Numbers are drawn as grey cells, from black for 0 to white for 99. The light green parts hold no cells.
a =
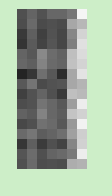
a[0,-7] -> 31
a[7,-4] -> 32
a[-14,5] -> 52
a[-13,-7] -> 20
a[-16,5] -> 46
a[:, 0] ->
[31, 30, 22, 20, 39, 40, 14, 34, 25, 30, 38, 28, 41, 21, 33, 31]
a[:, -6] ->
[39, 41, 37, 35, 34, 37, 21, 45, 32, 32, 35, 31, 46, 37, 42, 41]
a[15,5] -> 67
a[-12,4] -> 38
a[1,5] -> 65
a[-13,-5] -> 26
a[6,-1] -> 88
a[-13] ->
[20, 35, 26, 33, 27, 49, 87]
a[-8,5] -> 74
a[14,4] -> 41
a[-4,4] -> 43
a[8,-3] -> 22
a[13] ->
[21, 37, 23, 31, 26, 52, 81]
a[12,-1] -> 80
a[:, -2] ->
[46, 65, 52, 49, 74, 75, 65, 65, 74, 61, 76, 59, 62, 52, 47, 67]
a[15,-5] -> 30
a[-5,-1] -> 94
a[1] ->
[30, 41, 29, 31, 29, 65, 71]
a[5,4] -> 39
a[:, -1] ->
[95, 71, 82, 87, 85, 82, 88, 70, 72, 92, 81, 94, 80, 81, 92, 69]

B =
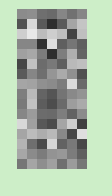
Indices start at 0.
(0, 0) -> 54
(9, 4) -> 41
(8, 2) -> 39
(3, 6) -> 37
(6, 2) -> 43
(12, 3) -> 72
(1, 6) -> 76
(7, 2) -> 56
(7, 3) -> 54
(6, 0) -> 35
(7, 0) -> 64
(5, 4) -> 37
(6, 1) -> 52
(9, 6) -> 66
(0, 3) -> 41
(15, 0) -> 46
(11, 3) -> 29
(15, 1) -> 64
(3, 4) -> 37
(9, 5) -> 61
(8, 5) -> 53
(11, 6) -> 25
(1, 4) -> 35
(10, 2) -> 42
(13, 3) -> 83
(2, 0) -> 80
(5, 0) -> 27
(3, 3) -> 86
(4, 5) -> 68
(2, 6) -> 74
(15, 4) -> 43

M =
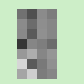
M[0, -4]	44
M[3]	[21, 52, 49, 42]
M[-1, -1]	52
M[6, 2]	48
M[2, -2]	56
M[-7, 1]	31
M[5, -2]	47
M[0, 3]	48

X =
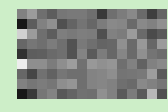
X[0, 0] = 50
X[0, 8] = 22
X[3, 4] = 43
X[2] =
[81, 60, 43, 36, 49, 47, 49, 48, 31, 50, 48, 60, 41, 29, 35]
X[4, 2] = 37
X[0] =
[50, 60, 43, 36, 46, 47, 47, 43, 22, 43, 48, 53, 41, 24, 39]
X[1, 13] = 50
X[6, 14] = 35
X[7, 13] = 50
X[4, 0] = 19
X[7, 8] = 52
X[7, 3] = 46
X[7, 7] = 51
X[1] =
[9, 36, 50, 56, 31, 39, 45, 40, 48, 53, 52, 41, 53, 50, 56]
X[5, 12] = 38
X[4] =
[19, 36, 37, 41, 43, 32, 51, 35, 48, 40, 52, 41, 56, 45, 42]
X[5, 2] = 55
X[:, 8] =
[22, 48, 31, 39, 48, 56, 52, 52, 56]
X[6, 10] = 45
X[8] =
[9, 22, 46, 51, 34, 39, 44, 43, 56, 50, 35, 48, 35, 71, 31]
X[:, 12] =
[41, 53, 41, 59, 56, 38, 47, 53, 35]
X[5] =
[92, 55, 55, 48, 55, 61, 44, 59, 56, 58, 43, 50, 38, 50, 53]
